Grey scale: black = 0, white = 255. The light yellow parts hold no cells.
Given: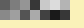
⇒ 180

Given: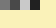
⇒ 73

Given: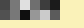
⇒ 151

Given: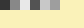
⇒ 158

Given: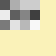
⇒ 226

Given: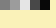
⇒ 126
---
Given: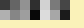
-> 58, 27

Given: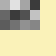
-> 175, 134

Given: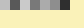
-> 191, 47

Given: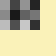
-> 159, 48

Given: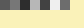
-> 89, 109

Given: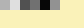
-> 179, 146

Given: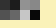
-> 49, 8

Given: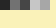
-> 38, 167

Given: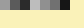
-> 156, 22

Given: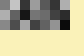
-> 126, 11
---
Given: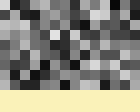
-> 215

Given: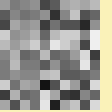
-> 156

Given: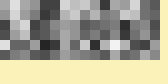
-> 168

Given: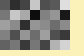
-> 89

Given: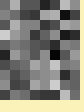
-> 109

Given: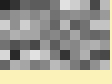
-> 29
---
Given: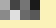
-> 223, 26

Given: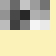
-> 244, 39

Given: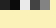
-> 234, 11

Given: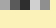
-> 208, 46

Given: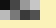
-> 198, 15

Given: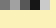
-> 202, 22
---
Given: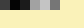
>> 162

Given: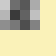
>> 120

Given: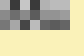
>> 101

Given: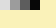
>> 156

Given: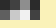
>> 201

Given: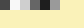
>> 102

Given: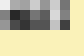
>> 84
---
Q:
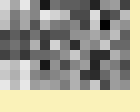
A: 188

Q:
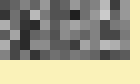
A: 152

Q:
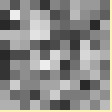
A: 94

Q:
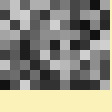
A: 50

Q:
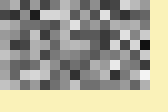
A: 101

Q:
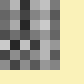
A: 89
